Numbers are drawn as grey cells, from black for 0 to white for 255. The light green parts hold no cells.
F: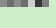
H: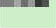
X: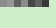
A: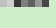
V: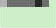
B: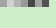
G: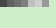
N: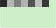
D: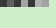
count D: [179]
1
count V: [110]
5

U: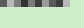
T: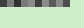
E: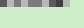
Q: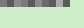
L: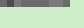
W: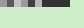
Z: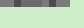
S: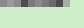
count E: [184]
4
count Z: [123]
5
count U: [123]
2
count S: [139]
3

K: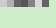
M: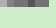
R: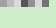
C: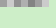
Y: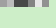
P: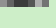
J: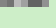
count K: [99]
2
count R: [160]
1
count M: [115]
4

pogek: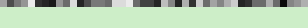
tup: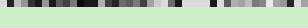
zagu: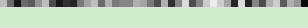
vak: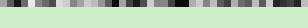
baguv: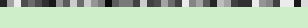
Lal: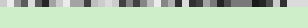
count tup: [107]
2
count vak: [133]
5

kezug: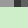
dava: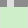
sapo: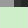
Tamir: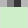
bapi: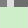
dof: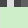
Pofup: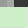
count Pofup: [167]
1
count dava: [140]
3
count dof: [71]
2

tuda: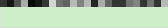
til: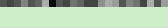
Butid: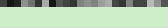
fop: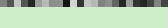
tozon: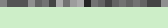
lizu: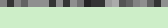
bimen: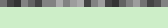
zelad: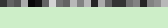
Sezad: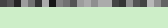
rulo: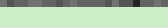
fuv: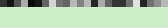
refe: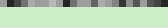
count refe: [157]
8
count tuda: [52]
6
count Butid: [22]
2

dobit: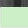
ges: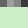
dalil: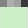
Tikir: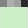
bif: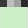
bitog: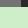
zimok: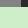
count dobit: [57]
0
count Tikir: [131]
1
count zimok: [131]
3
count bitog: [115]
3

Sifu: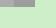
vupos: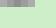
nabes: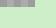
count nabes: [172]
2
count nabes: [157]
3
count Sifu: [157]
3
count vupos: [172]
2
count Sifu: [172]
2
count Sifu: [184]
0

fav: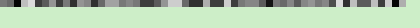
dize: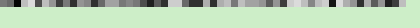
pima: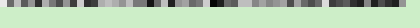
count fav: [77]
1
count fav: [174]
2
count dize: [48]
7

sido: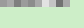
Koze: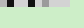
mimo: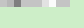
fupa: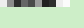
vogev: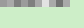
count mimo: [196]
6
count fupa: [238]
2
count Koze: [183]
1
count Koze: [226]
0
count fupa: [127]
0

